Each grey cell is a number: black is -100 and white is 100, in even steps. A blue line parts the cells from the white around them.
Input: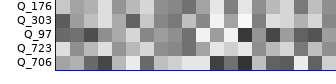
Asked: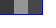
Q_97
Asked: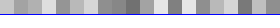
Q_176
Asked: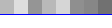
Q_723

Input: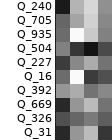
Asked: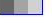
Q_705
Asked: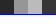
Q_31
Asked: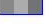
Q_227

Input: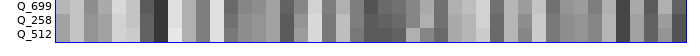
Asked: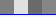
Q_699
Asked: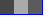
Q_699
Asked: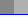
Q_258

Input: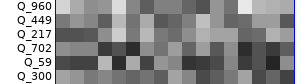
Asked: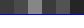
Q_59
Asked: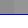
Q_960
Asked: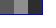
Q_702
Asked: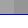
Q_300
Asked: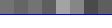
Q_300
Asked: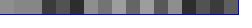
Q_702

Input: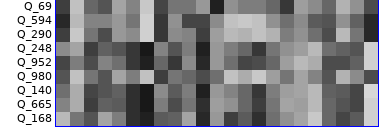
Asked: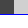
Q_665
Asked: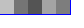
Q_980
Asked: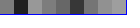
Q_248
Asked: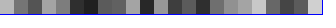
Q_168
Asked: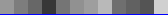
Q_248
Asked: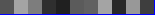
Q_168
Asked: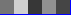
Q_594

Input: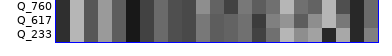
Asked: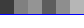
Q_617
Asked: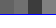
Q_617
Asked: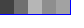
Q_233
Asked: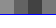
Q_760
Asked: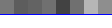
Q_233

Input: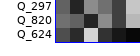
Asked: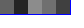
Q_297
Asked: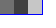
Q_297
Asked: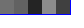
Q_820
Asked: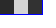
Q_624
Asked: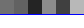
Q_820

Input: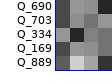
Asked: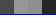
Q_690
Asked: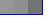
Q_169
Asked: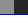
Q_690
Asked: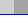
Q_889
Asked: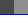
Q_703

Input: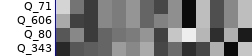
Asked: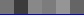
Q_71
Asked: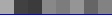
Q_606
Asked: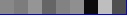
Q_606
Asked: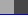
Q_343
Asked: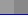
Q_343
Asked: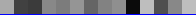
Q_606
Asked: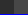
Q_343

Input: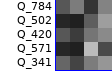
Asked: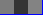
Q_784
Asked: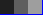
Q_502
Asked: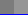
Q_341
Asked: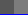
Q_784
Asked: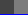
Q_341

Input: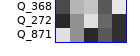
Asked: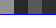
Q_871
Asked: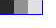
Q_272
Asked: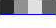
Q_272
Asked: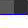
Q_871

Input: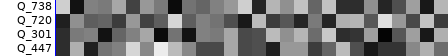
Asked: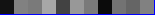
Q_738
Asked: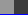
Q_447
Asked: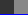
Q_447
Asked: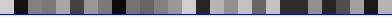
Q_738
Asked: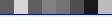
Q_720
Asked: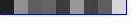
Q_720
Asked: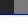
Q_720

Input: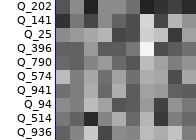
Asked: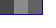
Q_141
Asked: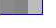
Q_936
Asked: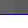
Q_941
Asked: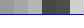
Q_25
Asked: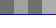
Q_574
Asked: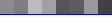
Q_94
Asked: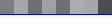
Q_574

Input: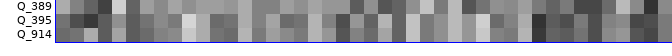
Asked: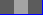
Q_914
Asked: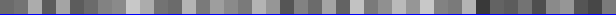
Q_914
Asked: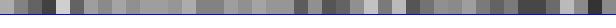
Q_389
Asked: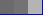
Q_395

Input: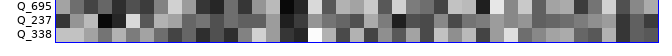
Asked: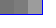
Q_237
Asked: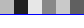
Q_695
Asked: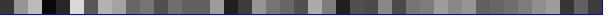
Q_237
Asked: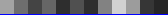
Q_338
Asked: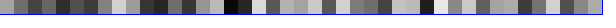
Q_695

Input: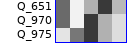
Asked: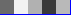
Q_651
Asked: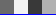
Q_970
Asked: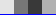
Q_975

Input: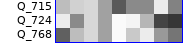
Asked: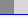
Q_724
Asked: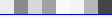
Q_724
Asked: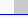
Q_768
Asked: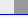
Q_768

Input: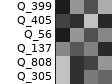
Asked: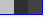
Q_808
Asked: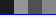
Q_56
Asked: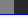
Q_137
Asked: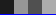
Q_399

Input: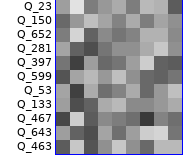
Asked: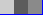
Q_467
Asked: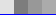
Q_23
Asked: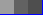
Q_643
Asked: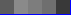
Q_467
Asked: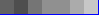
Q_281
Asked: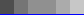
Q_281
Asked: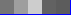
Q_397

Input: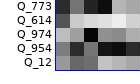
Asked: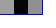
Q_974
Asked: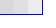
Q_614
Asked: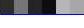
Q_773
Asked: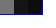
Q_954
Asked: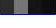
Q_954
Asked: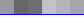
Q_12

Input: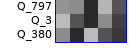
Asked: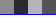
Q_797
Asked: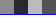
Q_380
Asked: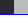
Q_380
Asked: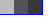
Q_380
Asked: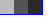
Q_3
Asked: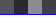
Q_3
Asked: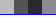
Q_3

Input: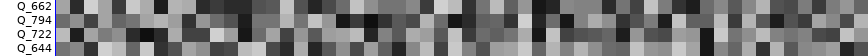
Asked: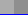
Q_794
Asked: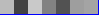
Q_644
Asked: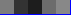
Q_662
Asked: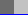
Q_662
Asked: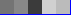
Q_662
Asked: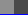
Q_644
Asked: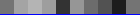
Q_794

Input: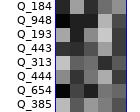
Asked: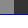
Q_444
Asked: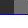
Q_184

